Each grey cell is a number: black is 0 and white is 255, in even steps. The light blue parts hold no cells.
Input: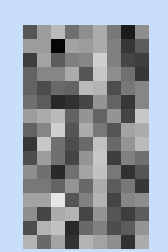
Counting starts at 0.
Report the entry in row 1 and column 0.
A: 156
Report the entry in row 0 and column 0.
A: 85
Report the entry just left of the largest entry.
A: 163
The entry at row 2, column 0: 62
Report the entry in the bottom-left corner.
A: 179
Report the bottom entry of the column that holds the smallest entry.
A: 163
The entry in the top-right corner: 142
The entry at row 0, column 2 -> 186
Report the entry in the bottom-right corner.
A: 171
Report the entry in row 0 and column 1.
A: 156
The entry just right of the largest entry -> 85
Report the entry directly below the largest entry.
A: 171
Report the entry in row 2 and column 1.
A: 163
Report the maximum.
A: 230
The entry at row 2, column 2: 92
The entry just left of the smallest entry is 156

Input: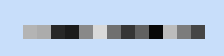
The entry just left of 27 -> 39
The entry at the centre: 112
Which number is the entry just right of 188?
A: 124
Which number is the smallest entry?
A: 8

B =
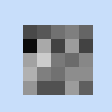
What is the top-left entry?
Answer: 73
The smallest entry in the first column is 11
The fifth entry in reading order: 101
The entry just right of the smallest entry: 169
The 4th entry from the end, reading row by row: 81
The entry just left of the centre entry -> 204

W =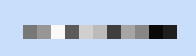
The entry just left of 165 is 63
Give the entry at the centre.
187
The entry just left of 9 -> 134

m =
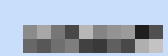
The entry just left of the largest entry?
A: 175
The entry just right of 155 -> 31
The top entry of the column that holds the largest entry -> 80
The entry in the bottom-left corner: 103
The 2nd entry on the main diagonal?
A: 87
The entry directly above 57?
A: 132

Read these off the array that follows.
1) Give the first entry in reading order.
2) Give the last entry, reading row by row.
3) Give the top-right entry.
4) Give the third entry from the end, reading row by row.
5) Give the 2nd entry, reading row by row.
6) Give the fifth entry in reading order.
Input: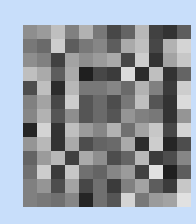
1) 142
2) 225
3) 93
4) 155
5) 155
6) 178

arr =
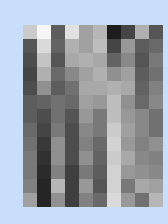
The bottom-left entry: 160
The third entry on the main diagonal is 85
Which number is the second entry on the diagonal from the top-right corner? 93
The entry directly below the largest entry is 218
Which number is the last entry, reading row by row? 182
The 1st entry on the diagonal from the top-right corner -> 85
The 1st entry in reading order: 203
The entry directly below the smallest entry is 69
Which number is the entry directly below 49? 43
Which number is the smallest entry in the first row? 29
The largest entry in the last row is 218
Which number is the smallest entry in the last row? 37
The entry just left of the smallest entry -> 182
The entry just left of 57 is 113
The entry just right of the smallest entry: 69
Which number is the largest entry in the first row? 246
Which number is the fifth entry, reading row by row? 160
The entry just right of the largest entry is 93

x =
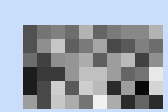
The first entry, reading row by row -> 81
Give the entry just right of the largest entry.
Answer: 172
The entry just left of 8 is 157
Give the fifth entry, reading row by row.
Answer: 179
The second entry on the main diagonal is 143
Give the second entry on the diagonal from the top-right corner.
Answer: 128
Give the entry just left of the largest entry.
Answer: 116
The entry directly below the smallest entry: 101
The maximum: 241
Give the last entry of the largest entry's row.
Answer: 43
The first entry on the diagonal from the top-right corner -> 179
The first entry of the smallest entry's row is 28
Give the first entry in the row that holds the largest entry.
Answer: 157
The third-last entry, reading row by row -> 43
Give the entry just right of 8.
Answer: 213

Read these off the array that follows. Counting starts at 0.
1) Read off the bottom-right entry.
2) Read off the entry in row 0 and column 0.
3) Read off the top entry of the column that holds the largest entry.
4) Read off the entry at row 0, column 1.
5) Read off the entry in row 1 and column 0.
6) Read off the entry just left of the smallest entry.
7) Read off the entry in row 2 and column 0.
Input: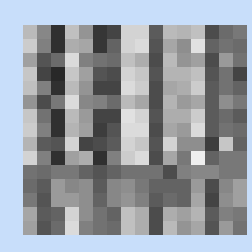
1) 114
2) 186
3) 192
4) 135
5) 204
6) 68
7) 160
